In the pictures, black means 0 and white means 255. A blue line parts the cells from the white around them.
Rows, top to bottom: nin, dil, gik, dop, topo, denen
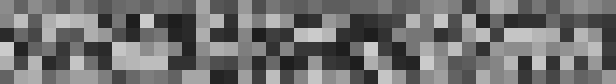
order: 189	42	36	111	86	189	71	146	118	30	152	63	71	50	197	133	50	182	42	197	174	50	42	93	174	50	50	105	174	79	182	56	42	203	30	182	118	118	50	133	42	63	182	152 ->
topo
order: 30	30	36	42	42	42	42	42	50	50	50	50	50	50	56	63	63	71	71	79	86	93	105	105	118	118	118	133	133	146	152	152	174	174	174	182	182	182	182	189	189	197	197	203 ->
gik

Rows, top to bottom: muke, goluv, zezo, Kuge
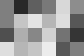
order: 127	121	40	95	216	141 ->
muke
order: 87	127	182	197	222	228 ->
goluv
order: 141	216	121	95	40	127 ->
muke

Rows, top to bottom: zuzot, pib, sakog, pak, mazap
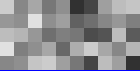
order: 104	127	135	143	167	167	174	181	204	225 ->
pak
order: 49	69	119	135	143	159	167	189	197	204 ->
zuzot
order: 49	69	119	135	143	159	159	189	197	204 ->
mazap
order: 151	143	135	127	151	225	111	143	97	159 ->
pib
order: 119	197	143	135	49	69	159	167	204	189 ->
zuzot

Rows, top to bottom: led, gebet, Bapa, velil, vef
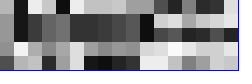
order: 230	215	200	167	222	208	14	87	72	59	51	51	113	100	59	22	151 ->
gebet
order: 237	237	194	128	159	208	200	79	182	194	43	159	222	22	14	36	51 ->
vef
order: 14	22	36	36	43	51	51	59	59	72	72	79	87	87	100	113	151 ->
Bapa
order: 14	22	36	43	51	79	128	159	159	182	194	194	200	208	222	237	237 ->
vef

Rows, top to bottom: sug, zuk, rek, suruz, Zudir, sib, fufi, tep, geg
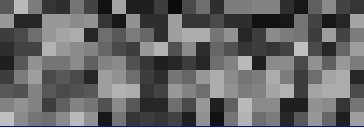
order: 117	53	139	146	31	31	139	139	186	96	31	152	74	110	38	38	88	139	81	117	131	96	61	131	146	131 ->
tep
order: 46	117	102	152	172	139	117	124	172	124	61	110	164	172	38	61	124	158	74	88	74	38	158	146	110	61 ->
sib
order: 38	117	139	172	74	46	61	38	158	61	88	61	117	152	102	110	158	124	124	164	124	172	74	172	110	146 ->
sib

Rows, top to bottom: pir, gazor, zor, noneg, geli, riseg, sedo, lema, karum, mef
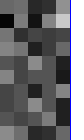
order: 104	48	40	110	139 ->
mef
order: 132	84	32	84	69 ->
sedo
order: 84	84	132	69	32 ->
sedo
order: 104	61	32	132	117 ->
noneg
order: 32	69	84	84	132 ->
sedo
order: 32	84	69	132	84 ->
sedo

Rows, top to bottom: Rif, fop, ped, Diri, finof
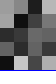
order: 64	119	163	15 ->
fop
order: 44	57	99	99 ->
Diri

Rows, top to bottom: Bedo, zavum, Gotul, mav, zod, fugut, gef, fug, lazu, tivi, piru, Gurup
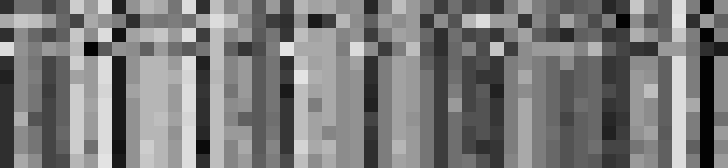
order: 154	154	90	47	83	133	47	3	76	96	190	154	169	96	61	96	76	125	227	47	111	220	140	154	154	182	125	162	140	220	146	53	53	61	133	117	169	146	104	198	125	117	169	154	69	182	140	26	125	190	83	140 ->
Gurup
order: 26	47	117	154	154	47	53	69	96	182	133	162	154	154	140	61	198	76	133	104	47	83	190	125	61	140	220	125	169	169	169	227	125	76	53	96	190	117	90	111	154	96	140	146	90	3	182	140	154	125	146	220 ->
mav
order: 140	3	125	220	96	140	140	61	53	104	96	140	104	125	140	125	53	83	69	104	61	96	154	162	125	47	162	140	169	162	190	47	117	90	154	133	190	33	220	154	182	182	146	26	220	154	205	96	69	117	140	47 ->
zod

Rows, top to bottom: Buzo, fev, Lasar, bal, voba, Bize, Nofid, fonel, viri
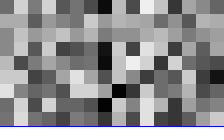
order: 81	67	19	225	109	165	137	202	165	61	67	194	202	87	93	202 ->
bal
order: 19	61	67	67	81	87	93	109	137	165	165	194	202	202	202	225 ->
bal
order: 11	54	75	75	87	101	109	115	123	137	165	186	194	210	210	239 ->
Buzo
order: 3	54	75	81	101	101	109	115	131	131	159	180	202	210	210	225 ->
fonel
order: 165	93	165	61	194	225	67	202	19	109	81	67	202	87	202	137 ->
bal

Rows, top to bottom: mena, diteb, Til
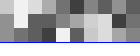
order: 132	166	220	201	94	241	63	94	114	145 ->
Til
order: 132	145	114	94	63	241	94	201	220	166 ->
Til
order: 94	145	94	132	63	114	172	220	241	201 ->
mena
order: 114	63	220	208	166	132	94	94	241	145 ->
diteb
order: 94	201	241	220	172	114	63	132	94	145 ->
mena
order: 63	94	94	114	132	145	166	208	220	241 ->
diteb
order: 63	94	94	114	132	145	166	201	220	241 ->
Til

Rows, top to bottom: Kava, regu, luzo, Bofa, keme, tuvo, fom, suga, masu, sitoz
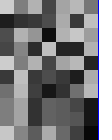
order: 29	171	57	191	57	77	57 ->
tuvo
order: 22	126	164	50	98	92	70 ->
suga

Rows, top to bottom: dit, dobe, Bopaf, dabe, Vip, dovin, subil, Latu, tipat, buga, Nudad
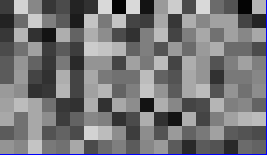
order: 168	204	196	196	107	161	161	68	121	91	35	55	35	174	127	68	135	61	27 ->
dobe
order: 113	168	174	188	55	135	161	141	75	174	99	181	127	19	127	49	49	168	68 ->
Bopaf
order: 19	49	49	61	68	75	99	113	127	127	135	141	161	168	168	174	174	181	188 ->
tipat
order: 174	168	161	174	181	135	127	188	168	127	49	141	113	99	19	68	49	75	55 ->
Bopaf

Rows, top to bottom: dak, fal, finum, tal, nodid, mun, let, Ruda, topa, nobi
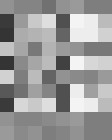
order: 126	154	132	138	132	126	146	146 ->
topa
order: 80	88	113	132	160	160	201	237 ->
let
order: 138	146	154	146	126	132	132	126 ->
topa

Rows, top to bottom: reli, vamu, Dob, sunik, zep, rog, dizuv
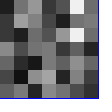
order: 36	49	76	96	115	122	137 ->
dizuv
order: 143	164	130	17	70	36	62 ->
rog
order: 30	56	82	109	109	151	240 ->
Dob
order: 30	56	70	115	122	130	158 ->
vamu

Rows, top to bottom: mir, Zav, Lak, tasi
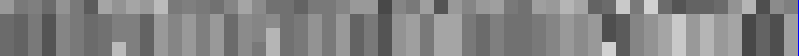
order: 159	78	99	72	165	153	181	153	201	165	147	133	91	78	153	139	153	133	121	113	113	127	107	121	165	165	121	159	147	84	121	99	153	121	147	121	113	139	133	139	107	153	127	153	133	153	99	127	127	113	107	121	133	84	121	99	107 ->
Zav
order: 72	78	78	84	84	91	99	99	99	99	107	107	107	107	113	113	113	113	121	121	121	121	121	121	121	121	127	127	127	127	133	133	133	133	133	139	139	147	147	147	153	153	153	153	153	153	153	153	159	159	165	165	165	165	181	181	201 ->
Lak
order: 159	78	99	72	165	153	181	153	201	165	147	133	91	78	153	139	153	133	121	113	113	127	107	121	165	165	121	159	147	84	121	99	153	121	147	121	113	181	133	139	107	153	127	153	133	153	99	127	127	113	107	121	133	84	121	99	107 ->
Lak
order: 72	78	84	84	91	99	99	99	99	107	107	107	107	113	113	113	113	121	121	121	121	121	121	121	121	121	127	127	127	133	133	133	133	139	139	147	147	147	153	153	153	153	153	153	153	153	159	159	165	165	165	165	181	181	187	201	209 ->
tasi

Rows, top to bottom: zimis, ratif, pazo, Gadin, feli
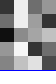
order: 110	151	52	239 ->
zimis
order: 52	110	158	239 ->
ratif
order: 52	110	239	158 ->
ratif
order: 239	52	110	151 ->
zimis
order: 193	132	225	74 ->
feli

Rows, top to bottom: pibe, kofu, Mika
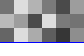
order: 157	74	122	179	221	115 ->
pibe
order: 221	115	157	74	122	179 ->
pibe

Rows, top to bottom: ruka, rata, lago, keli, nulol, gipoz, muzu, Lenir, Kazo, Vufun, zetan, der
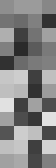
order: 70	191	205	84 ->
Vufun
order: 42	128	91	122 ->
keli
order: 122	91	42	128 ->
keli
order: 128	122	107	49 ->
nulol
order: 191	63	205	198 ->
gipoz
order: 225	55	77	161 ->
Kazo
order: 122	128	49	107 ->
nulol

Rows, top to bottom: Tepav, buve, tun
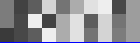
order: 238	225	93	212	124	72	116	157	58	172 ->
tun
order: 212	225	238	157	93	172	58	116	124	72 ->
tun
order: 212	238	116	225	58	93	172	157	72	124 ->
tun
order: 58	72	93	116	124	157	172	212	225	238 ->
tun

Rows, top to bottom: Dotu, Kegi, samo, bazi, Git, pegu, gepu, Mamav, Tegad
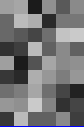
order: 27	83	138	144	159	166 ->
Git
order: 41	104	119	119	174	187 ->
Kegi
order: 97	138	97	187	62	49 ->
bazi
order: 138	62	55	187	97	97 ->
Tegad
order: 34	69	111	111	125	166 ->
gepu

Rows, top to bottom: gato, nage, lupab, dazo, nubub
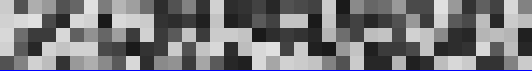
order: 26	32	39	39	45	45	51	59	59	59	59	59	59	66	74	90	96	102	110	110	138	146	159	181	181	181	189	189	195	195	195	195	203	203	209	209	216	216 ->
lupab
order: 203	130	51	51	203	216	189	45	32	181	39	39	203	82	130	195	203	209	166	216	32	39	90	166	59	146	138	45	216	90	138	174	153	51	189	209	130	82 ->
nubub
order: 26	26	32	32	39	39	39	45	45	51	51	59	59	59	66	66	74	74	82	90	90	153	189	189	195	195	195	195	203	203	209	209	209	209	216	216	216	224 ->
dazo
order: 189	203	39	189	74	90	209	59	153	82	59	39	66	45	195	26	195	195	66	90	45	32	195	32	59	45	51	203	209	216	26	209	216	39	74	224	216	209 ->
nage

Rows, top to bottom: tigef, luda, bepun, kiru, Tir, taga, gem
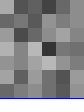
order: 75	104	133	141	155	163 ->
bepun
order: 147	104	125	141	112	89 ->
gem
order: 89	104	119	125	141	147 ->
luda

